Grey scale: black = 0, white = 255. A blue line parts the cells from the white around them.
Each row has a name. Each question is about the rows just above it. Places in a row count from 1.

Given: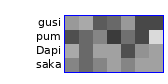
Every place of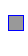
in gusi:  1 5
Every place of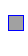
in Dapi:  3 4 7
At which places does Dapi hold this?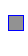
6
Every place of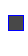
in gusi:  6 7
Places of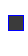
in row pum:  4
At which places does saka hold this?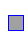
4 6 7

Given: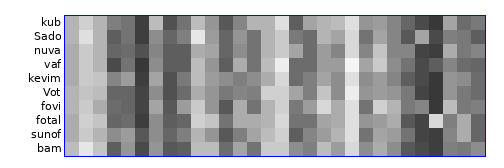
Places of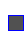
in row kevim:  8
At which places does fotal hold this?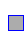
1 13 14 20 24 29
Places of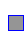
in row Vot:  11 22 24 28

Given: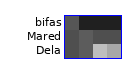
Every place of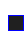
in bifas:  2 3 4
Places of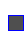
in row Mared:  1 3 4
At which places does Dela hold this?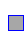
4
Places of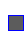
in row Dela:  2
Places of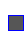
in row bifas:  1

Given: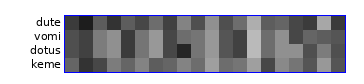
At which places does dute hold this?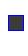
1 18 20
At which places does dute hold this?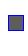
3 5 15
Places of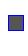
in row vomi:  12 20
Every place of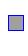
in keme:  11 14
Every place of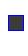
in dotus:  5

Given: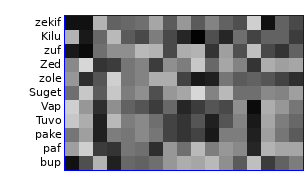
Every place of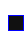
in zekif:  1 2 15
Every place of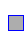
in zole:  7 8
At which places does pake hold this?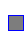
4 12 13
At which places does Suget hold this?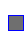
1 13 14

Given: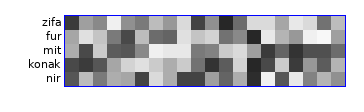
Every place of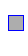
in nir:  4 8 13
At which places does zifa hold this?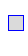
9 14 15 18
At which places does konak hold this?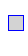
5 13

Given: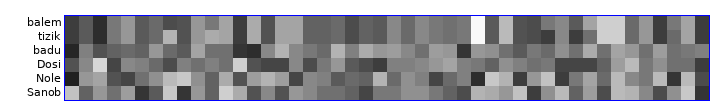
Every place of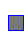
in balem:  4 11 27 29 35 44
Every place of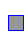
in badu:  7 23 28 30 41
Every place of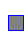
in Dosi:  6 9 11 24 25 29 33
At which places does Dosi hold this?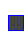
4 15 16 36 37 38

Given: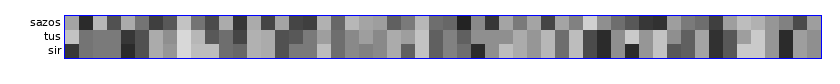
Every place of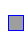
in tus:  19 22 25 49 53
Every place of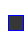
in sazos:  13 31 42
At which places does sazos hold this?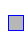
3 21 26
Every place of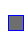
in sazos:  27 40 46
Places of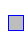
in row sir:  10 11 19 32 37
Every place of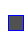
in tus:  6 16
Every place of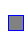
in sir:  22 28

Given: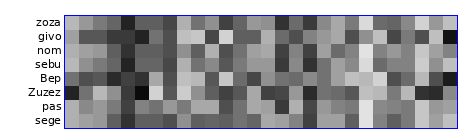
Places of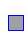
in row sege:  2 16 19 20 27
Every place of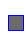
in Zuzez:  20
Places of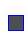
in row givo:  8 17 21 26
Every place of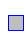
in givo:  9 23 27
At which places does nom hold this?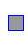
3 24
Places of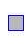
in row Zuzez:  3 23 25

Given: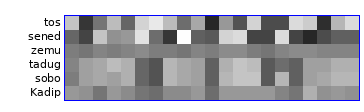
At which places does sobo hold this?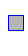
8 12 16 20 21
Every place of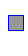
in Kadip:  1 4 10 12 13 14 15 20
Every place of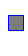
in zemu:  1 4 7 8 11 14
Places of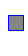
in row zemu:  3 5 10 16 19 20 21
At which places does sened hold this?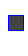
2 14 15 17

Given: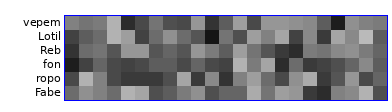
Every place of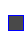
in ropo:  1 4 16 22
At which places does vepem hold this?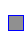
17 21
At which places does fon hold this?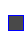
4 6 9 11
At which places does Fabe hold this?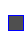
7 11 23
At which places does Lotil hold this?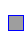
5 14

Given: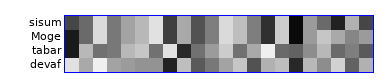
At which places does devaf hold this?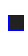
8
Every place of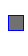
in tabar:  3 7 10 13

